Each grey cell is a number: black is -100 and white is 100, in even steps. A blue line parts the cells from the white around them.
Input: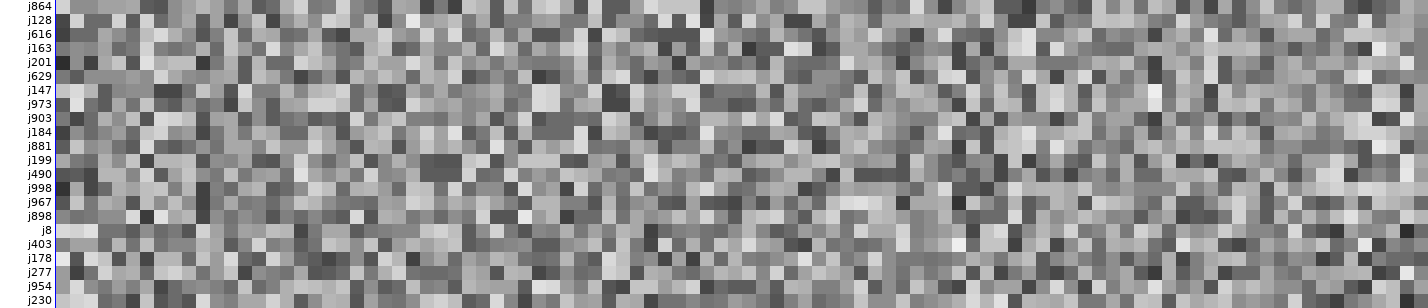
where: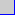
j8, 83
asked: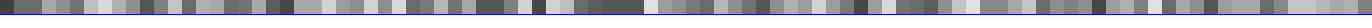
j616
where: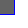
j864, 94
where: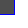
j184, 54
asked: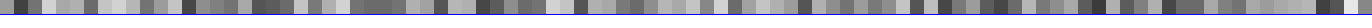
j277
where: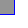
j881, 10

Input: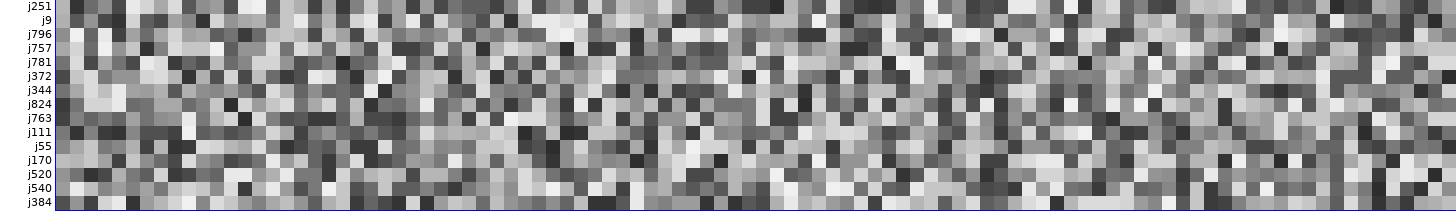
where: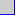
j251, 22
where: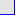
j796, 74

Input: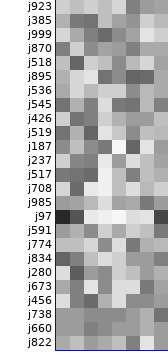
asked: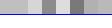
j774
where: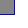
j237, 1
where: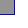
j385, 5
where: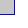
j519, 4

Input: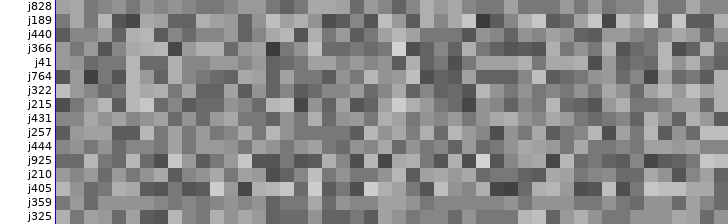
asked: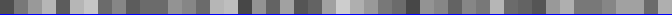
j215
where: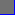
j41, 41
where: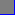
j257, 25
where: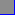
j210, 39

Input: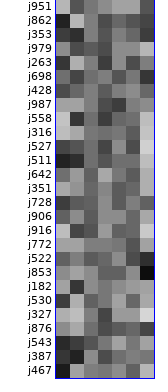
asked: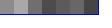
j876
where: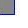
j351, 3
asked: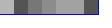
j951
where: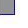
j351, 1

